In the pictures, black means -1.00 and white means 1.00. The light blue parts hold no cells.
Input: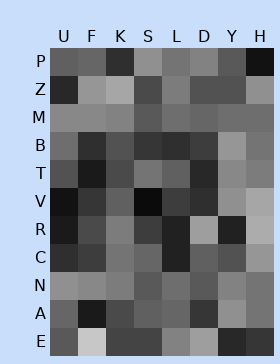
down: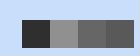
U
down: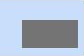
H
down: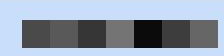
S
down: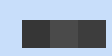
F
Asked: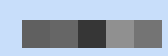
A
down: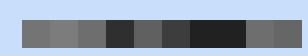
L
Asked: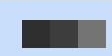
C

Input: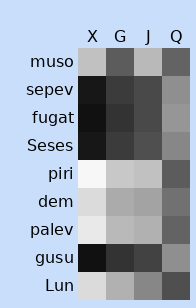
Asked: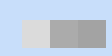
dem
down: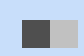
J
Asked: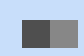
Seses
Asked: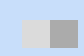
dem
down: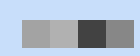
J
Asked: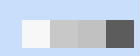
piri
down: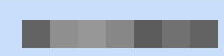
Q

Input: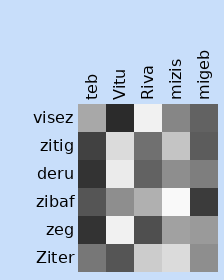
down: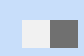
Riva
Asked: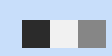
visez
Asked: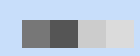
Ziter
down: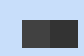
teb

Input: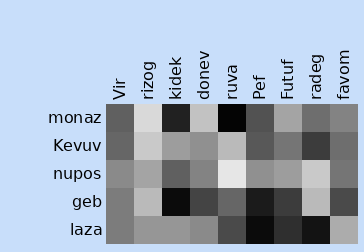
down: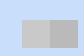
radeg
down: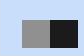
Pef
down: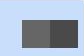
ruva

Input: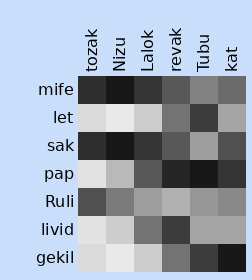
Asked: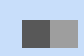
sak
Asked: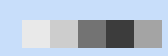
let
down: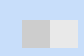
Nizu
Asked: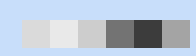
let

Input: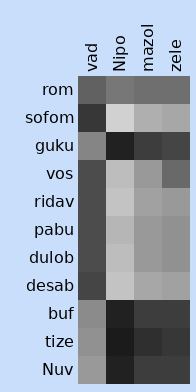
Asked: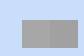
desab
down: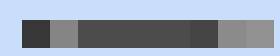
vad
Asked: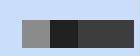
buf
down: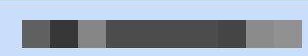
vad
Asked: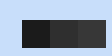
tize
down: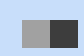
zele

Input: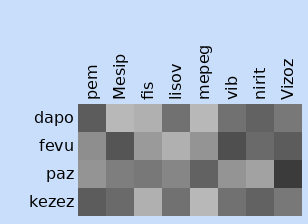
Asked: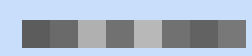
kezez
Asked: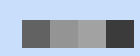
paz
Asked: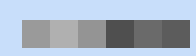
fevu
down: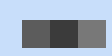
Vizoz
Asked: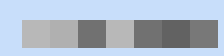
dapo
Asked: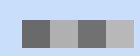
kezez
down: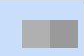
fis

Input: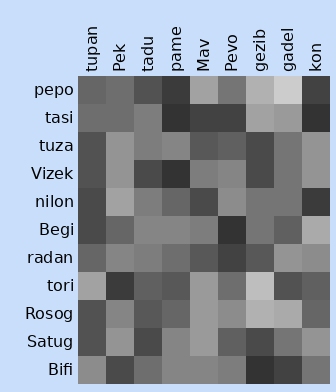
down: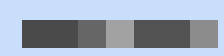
tupan
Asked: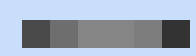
Bifi
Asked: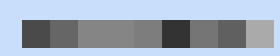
Begi
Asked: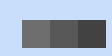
radan

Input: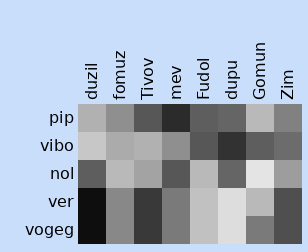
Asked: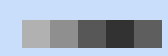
vibo
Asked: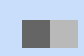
pip

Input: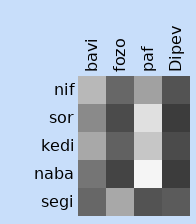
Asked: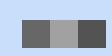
nif
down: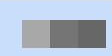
bavi
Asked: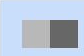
nif

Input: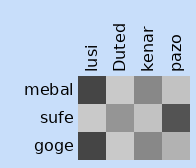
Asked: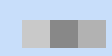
goge
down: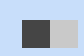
lusi
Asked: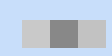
mebal

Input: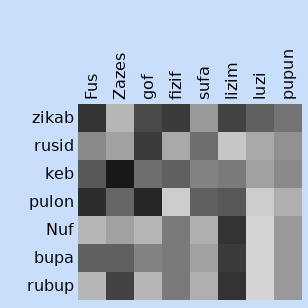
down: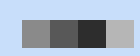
Fus
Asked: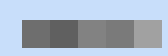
keb

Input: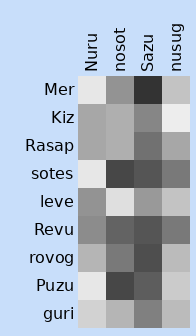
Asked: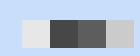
Puzu
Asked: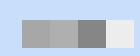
Kiz
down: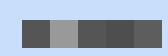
Sazu
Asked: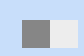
Kiz
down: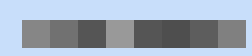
Sazu
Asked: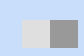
leve

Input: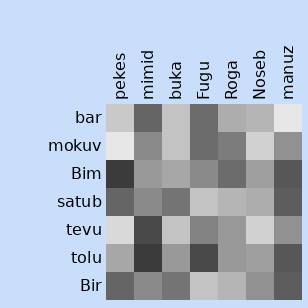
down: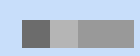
Roga
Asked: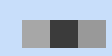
tolu
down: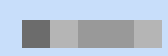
Roga
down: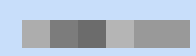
Roga

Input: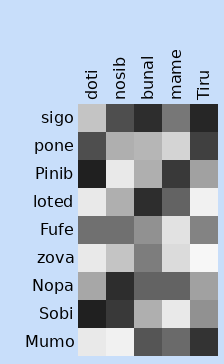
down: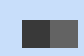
mame
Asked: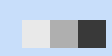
Pinib
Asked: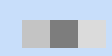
zova
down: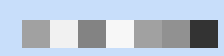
Tiru

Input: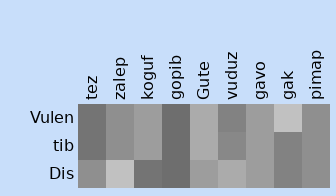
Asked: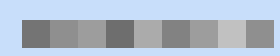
Vulen
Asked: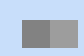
Vulen
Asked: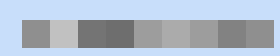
Dis
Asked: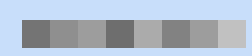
Vulen
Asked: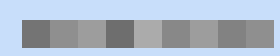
tib

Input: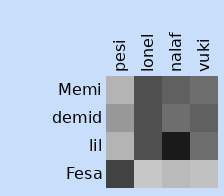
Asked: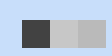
Fesa
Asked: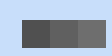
Memi
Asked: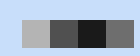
lil

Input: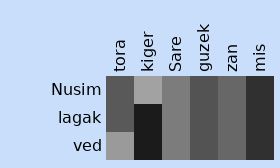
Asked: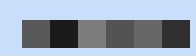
lagak
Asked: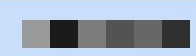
ved

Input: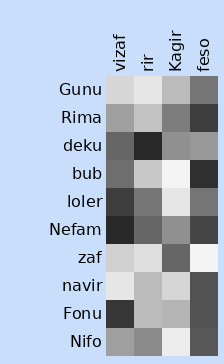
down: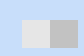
rir
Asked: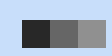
Nefam
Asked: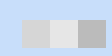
Gunu
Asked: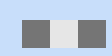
loler
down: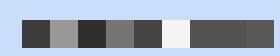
feso

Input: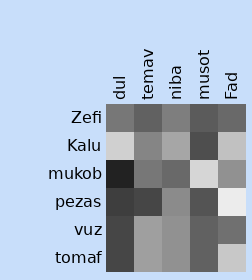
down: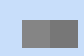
temav
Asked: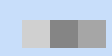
Kalu

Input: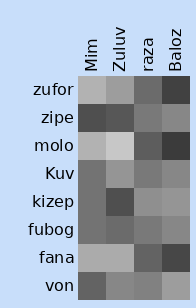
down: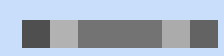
Mim
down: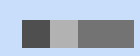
Mim
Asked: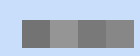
Kuv

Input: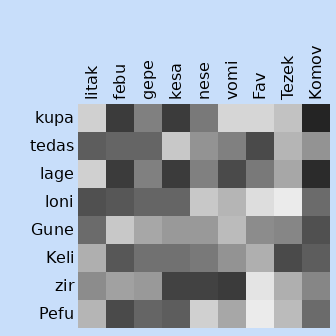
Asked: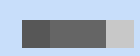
loni
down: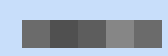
Komov
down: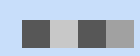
febu

